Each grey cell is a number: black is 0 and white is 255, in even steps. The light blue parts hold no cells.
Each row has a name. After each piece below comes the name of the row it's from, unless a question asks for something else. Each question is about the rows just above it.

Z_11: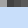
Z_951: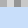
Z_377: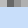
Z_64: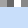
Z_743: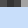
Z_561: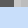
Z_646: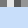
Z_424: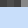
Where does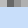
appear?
Z_377
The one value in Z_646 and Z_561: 91

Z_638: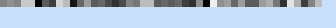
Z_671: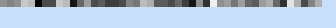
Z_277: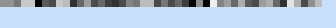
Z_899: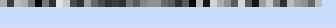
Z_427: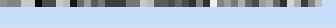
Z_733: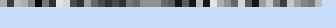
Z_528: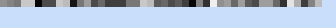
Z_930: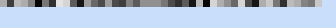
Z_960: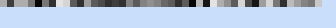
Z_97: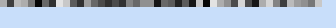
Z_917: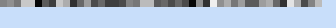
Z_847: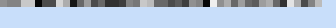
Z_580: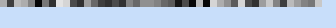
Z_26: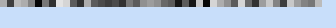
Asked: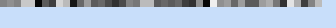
Z_638
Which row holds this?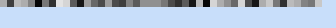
Z_930
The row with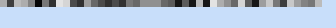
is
Z_733
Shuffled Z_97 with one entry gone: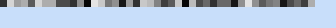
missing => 35

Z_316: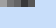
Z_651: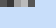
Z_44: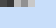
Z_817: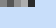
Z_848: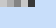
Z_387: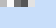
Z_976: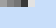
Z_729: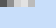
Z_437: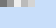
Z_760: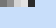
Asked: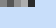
Z_817
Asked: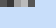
Z_651
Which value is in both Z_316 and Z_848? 56
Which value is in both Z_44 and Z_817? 145
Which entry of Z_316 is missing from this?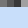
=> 101

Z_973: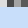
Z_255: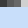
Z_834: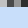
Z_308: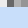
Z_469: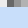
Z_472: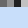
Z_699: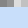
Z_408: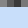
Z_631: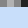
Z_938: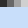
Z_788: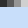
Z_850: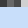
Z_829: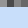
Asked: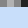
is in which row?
Z_631
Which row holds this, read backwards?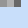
Z_308
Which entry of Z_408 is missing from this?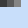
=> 120
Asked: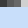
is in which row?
Z_255
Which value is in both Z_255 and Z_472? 104
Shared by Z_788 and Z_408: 90

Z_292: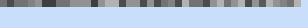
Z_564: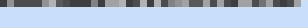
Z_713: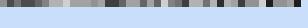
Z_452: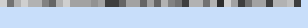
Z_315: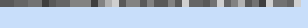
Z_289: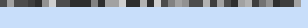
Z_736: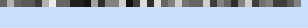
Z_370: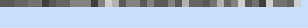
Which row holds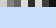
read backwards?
Z_736
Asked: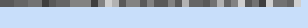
Z_370
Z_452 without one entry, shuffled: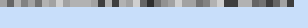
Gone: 191
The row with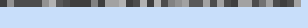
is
Z_564

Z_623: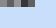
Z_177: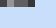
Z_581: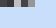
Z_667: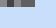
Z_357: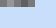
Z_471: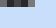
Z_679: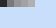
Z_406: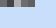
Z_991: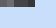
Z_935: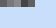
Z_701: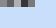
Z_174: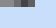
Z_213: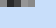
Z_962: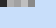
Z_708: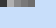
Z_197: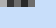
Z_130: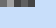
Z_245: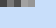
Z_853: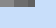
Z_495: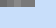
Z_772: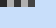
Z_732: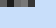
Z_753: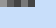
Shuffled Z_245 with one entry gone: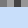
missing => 80
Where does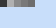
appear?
Z_708
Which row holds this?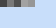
Z_245
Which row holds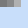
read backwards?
Z_708
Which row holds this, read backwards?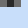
Z_197

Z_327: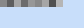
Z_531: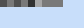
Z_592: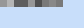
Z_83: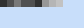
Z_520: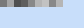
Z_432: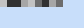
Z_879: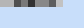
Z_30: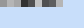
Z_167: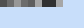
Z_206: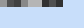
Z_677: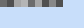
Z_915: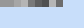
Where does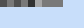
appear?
Z_531
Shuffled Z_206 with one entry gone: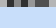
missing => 65
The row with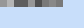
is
Z_592
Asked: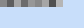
Z_327
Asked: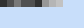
Z_83

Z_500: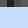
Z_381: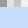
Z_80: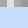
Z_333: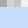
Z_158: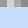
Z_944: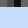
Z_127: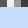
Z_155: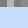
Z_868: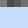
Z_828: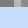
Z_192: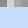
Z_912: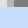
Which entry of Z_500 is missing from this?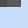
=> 33
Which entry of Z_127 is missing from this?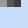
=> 241
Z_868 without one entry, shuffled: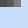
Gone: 112
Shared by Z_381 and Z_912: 226
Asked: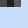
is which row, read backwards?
Z_500

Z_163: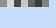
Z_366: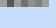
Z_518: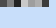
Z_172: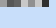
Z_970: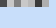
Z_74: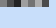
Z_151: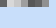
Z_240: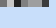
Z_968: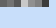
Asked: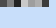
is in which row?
Z_518
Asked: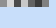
Z_163
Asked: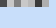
Z_970
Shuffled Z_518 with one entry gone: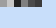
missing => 174
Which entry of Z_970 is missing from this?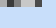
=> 186

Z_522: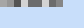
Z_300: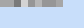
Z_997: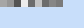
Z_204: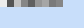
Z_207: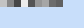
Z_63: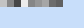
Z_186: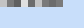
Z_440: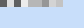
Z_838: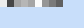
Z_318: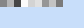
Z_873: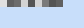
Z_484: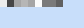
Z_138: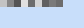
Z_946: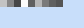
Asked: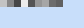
Z_207
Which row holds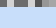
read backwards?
Z_522
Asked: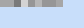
Z_300

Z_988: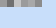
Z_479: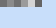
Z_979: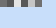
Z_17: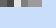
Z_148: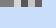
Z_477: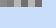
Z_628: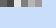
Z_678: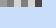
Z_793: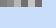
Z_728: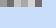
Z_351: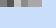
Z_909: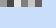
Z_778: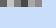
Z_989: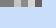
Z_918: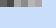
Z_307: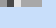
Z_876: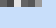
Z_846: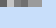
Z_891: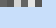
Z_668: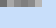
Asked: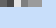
Z_17
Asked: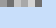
Z_728
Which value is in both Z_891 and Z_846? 100
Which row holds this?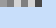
Z_678
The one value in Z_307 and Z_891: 228

